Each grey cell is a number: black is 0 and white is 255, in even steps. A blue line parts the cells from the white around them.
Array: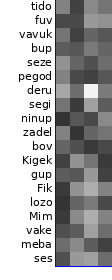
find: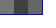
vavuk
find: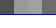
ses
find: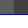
meba

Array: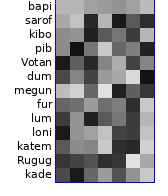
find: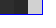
katem
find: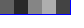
Votan

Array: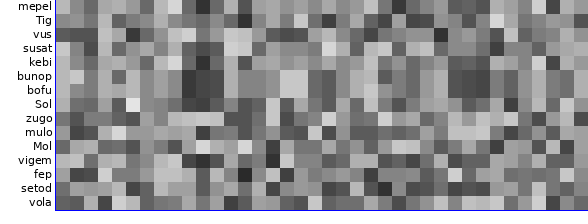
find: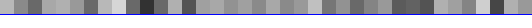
kebi
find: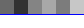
Tig
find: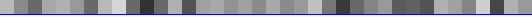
mepel

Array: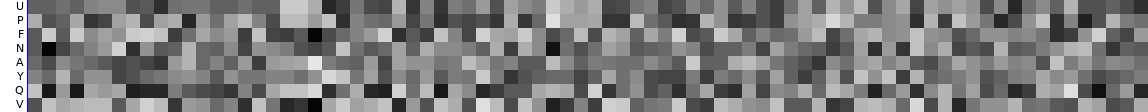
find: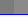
P
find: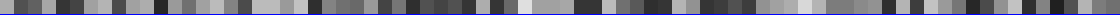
P
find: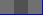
N
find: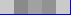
F
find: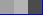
P
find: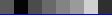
F
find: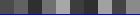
Q

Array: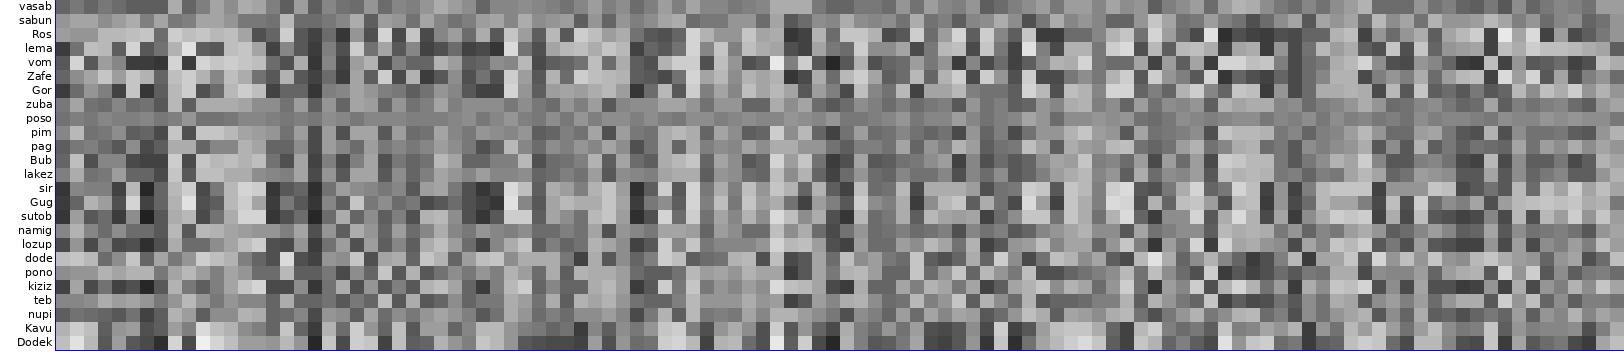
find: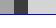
vom
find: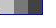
lema
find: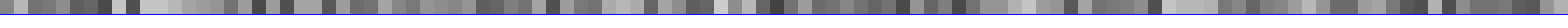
pim
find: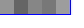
namig
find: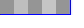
dode
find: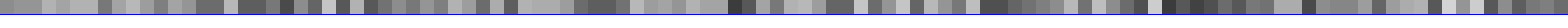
pono

